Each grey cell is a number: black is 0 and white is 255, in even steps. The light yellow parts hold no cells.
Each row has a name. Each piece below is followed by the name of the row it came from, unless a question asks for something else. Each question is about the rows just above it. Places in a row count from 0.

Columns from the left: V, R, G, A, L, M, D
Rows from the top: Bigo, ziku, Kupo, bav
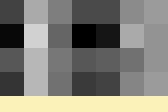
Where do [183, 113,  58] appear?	bav
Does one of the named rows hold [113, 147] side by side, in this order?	yes
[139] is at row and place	Bigo, 5
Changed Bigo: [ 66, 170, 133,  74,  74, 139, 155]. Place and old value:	2, [126]
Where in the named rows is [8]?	ziku, 0

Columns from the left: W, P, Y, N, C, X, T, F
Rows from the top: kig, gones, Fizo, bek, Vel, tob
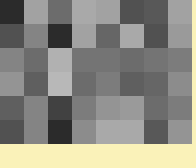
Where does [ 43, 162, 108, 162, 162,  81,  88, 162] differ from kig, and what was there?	3, [169]
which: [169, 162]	kig
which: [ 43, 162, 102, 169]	gones
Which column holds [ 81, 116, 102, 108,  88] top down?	T
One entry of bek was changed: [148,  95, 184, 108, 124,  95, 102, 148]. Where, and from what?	7, [140]
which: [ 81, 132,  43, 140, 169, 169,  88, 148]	tob

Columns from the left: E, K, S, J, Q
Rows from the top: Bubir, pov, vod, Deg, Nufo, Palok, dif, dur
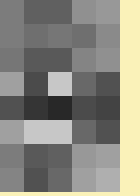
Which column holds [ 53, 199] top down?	K
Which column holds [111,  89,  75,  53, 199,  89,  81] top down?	K
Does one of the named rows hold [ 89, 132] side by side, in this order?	yes
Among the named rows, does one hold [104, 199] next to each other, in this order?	no
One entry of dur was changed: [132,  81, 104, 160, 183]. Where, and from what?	4, [175]
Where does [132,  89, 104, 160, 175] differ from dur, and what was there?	1, [81]

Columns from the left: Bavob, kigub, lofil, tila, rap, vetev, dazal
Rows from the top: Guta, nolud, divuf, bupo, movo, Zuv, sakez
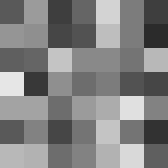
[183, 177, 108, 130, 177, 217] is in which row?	sakez
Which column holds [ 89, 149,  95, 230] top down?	Bavob
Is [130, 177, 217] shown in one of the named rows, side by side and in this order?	yes
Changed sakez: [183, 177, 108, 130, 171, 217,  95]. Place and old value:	4, [177]
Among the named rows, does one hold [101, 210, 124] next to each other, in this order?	yes

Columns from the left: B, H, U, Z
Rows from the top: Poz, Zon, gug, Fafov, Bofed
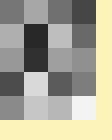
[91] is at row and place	Fafov, 2
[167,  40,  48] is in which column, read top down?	H
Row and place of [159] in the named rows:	gug, 2
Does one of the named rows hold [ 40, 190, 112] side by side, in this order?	no
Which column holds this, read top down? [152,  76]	B
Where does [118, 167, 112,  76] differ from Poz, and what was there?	3, [69]
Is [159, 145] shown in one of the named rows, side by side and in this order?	yes

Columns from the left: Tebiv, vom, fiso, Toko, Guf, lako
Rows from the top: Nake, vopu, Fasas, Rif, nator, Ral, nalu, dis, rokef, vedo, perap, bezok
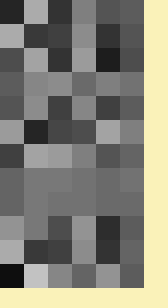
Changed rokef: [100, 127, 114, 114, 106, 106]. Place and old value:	1, [120]
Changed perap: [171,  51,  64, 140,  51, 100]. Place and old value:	1, [57]
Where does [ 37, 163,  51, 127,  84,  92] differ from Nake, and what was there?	1, [171]
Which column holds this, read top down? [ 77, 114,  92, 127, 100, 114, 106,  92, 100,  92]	lako
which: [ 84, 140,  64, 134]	nator

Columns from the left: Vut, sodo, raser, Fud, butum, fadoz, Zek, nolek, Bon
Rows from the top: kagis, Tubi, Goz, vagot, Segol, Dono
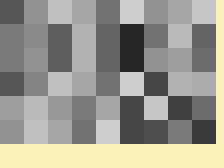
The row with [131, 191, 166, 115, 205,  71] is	vagot
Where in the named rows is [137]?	Tubi, 1

